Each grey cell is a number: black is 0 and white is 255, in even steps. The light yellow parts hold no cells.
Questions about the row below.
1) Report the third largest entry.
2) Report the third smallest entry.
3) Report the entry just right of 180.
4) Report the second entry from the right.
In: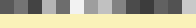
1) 193
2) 75
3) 109
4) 82

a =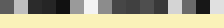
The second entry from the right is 23
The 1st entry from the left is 92
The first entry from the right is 224
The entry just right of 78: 57
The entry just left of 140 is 243

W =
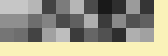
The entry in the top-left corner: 198
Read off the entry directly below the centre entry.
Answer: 59
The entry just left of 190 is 161
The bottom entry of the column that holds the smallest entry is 81
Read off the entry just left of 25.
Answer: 75
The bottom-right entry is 161
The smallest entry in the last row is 46
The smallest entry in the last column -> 53
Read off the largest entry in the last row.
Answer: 190
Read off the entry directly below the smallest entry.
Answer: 59

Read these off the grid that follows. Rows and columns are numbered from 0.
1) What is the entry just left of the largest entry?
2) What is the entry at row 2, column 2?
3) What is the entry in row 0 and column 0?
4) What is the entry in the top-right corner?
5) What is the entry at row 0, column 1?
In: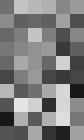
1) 84
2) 195
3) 112
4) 153
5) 195
